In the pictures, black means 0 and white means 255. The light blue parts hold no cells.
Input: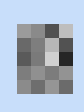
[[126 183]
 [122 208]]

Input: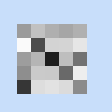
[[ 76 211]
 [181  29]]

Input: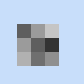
[[ 94  51]
 [111 143]]

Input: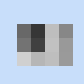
[[ 64 193]
 [182 190]]

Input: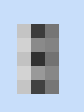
[[138 131]
 [ 49 114]]

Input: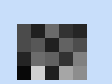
[[ 87  32]
 [108  97]]

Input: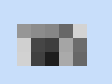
[[70 62]
 [64 29]]
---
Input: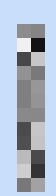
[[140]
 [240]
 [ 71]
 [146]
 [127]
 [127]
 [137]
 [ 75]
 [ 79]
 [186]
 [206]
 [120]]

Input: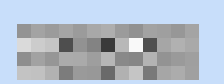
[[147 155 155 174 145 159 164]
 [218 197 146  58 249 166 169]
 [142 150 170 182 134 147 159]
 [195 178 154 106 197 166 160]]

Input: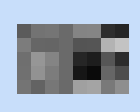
[[ 91 117 132  46]
 [124 101  84 179]
 [111 132  38  86]
 [112 124  22 102]
 [116 119 160 121]]

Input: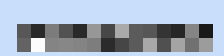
[[ 87 124  41  71  91  52 133]
 [ 99 132 132  43  91  80 113]]

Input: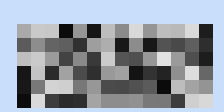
[[169 199 149 189 217 189 218]
 [ 91 100  48 174 140  83  95]
 [190 155 137 203  79 225  79]
 [ 22  43  75 153  20  35 221]
 [ 24 211 120  75  81  11 163]
 [ 12  61  46 141 145 120 207]]

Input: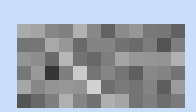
[[170 134 177  98 150 118]
 [116 168 106 132 107  84]
 [148 106 115 126 151 147]
 [119  54 202 133  95 132]
 [166 148 147 110 116  94]
 [ 85 127 132 175 115 109]]

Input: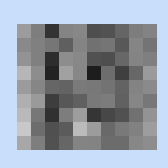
[[156  51 135  82 125]
 [137 118 132 117 133]
 [147  45 136  78 132]
 [182  35 135 109 103]
 [155 102 122 115 131]
 [175  61  96 124 134]
 [185  49 157  71 113]
 [200  80 187 105 129]
 [167  81 132 108 135]]

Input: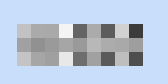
[[194 169 100  92  59]
 [161 154 154 172 158]
 [196 160 110  90  78]]

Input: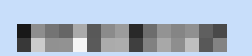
[[ 24 116 170 139  41 147 144  73]
 [ 56 145 245 171  63 168 191 131]]
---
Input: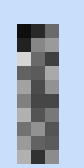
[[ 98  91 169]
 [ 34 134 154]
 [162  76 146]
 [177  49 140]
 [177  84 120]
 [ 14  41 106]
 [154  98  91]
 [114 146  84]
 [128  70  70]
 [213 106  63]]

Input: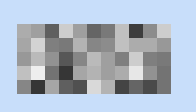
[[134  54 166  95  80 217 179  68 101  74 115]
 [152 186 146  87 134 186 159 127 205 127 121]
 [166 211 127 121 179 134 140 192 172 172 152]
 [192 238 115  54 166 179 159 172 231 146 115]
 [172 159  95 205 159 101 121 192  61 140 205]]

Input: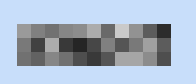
[[121  65 172  57  37  71 128  85 121 160  92]
 [113  98 134 113  78  57  85 166 166 140  78]
 [154 128 113 134 140 172 105 202 146  92  44]]

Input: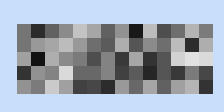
[[146 123 202 160  65  71  44 153 104 166  97 160 180  51]
 [160  19 174 139 123  78 131  57 166  51  85 210 225 218]
 [117 153 166 188 153 110  91 174  85 139 110 188  44 174]
 [ 51 146 131 218 104 104 131  65  91  38  85  57 123  71]
 [117  44  97 139 195 166  97 146  25 188  78 110 180 123]]

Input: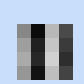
[[170  39 209  46]
 [158  32 197  59]
 [150  18 190  67]
 [135  11 184  74]]

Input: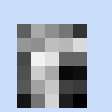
[[ 73 242 226 102 102]
 [ 21 117 211  29   0]
 [ 87 162 198  65  57]
 [150 143 190 184 218]
 [ 80 204 169   8  15]
 [ 95 169 143 117  51]]
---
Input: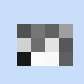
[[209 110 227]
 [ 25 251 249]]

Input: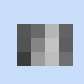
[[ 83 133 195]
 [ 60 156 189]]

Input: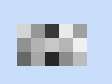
[[145 179 199]
 [103 167  39]]

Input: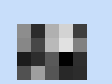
[[135  71 185]
 [ 28  45  89]]

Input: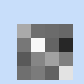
[[119 248 100]
 [ 89 134 161]]

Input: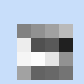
[[237  80  89]
 [245 252 229]]

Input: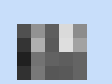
[[ 52 175  90]
 [ 32 115  98]]

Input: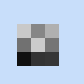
[[113 203 117]
 [ 16  51  54]]

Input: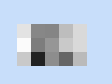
[[251 125 150]
 [201  33 141]]
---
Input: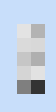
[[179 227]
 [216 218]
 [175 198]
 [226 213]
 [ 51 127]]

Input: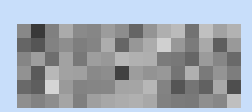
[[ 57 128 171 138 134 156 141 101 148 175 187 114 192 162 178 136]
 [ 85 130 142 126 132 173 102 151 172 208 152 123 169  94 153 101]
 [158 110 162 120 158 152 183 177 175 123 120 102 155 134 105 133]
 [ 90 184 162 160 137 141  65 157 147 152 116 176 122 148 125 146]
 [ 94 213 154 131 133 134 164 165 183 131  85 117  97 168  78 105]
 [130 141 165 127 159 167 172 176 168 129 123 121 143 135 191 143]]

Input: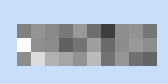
[[148 137 121 152 110  62 142 146 118 129]
 [143 139  97 116 158 106 140 152 141 253]
 [220 177 165 146 186 115 149 112 101 141]]

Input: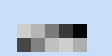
[[181 123  57   6 206]
 [130 192 206 174  71]]

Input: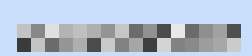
[[135 224 179 191 175 148 198 108 145  75 232 107 143 161  79 194]
 [195 107 149 174  75 201 130 166  62 212 130 138 157 167 203  59]]

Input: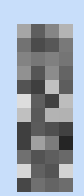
[[ 94 133 180 166]
 [ 75  87 121 114]
 [119 128 117 131]
 [ 85 140 100 145]
 [ 63 192  93  83]
 [ 94  65 189 221]
 [ 89 179 178 192]
 [ 91  79  65  63]
 [160 124  37  63]
 [ 83  94 105 112]
 [ 97  84 211 215]
 [112 100 109  71]]

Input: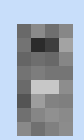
[[138 111 135 105]
 [ 43  62 163 115]
 [110 104 134 101]
 [125 117 117 115]
 [199 199 141 106]
 [157 130 127  84]
 [134 144 138 112]
 [112 128 140 137]]

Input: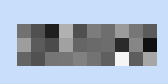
[[ 80  31 177  79 124 110 155 119  91 113]
 [ 91  75 161 101 106 109  42 134  16 157]
 [ 81 117 118 129 115  95 244  93 166 100]]

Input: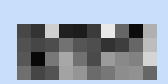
[[ 51 207  32  28  59 233 102  12 176  71]
 [ 70  77 114  85  78  50  62 102 189  81]
 [  8 120 167 113  74 155 137 130 212  87]
 [ 69  83 163 149 107 119 141 145 102 111]]
